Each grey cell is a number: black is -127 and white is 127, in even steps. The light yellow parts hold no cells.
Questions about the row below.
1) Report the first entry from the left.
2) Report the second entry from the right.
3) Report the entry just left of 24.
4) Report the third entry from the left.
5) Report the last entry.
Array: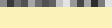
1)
11
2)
-4
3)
99
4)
-18
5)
99

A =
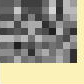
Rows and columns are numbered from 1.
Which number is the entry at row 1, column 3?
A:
-13
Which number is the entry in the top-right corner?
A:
28
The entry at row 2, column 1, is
-25
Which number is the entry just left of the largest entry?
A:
0
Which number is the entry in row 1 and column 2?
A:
-37
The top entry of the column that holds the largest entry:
57
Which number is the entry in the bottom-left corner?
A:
-25
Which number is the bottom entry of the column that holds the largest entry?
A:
0
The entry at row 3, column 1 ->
-52
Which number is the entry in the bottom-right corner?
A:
-79
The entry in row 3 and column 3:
13
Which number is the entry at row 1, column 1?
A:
-37
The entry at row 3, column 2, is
-52
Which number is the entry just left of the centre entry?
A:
43
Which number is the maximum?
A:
85
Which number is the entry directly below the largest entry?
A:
28
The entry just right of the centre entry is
-52

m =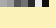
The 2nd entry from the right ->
106
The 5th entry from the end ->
-40
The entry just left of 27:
42

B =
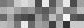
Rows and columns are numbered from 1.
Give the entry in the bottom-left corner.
60
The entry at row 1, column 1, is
-7
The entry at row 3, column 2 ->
33
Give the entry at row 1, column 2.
8
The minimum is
-76
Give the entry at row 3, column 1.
-22
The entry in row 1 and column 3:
74
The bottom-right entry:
74
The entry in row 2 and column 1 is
47
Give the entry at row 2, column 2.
60

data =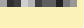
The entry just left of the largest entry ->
-64
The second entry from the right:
-6
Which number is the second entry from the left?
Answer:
-79

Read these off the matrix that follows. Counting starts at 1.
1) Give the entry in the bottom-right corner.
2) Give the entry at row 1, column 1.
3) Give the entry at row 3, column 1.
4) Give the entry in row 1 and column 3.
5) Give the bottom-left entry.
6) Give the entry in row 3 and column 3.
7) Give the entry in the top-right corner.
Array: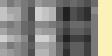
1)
-6
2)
25
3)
67
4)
10
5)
37
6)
37
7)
-21

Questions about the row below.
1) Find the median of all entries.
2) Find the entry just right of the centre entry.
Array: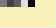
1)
-32
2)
96

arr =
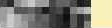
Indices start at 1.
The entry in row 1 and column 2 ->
-84
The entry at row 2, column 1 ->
29
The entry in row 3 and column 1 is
29
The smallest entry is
-110
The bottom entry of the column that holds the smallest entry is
-98
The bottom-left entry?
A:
44
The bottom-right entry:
0
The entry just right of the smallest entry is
-39
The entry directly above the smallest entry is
-98
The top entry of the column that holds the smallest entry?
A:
-27
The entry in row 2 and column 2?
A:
44
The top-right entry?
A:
-84

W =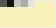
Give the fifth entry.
99
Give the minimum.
-108
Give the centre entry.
69

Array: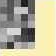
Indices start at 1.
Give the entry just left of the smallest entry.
0
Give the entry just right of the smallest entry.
-40
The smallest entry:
-95
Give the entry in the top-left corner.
13
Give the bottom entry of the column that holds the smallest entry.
27
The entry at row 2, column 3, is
70
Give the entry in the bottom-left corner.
0
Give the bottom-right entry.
57
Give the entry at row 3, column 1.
27
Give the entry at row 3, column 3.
27
